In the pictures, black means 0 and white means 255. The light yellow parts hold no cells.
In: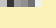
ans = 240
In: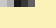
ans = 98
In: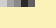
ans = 96
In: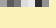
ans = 146
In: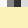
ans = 220
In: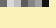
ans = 19
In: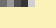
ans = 208
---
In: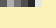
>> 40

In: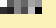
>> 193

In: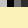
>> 114

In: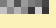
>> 208

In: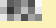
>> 162

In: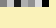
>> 219
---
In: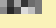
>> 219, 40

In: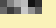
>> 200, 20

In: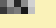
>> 209, 23

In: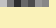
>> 194, 46

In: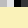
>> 230, 4

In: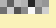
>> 248, 37

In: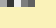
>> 237, 54

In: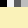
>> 243, 3

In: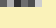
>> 206, 50

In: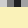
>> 206, 33
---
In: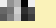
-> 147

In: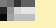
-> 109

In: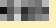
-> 115

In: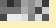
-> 46

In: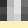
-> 181

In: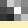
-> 206

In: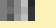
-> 99

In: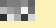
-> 127

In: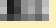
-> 29

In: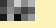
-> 124
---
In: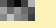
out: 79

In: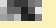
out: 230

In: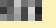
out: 32

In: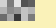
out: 179

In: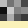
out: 142

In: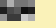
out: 30

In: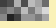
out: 215
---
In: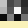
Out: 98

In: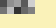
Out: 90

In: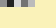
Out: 115

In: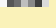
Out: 62

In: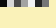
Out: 36

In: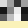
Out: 53

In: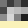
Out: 103
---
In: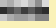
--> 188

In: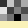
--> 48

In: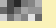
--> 177

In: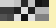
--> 207

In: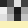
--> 39

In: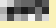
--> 229

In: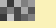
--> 180
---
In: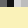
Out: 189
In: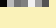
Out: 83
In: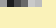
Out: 189
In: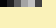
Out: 66
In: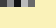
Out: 105
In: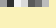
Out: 188
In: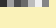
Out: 133
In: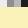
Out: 30
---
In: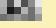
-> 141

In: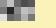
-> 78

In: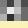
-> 164

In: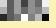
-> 105

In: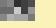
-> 64

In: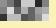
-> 40

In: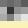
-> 116

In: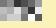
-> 105

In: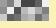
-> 97
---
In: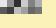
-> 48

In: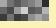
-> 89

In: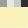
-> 201

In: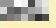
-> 253

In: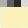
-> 42

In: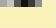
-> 85

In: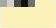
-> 73
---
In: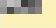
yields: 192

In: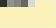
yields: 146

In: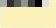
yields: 48

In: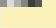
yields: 218

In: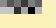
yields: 85

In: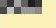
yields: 56
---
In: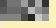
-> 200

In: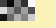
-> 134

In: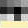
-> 75

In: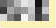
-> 59

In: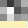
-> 151

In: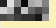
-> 23
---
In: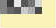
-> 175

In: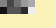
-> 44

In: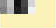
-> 59

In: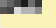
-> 179

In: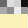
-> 235

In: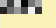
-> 241

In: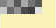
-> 62

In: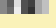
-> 165

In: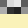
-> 34
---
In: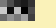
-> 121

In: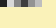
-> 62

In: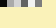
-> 98

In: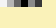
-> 1

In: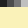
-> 76

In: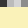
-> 187

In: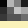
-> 84

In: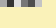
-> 119

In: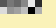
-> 190

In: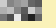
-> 78
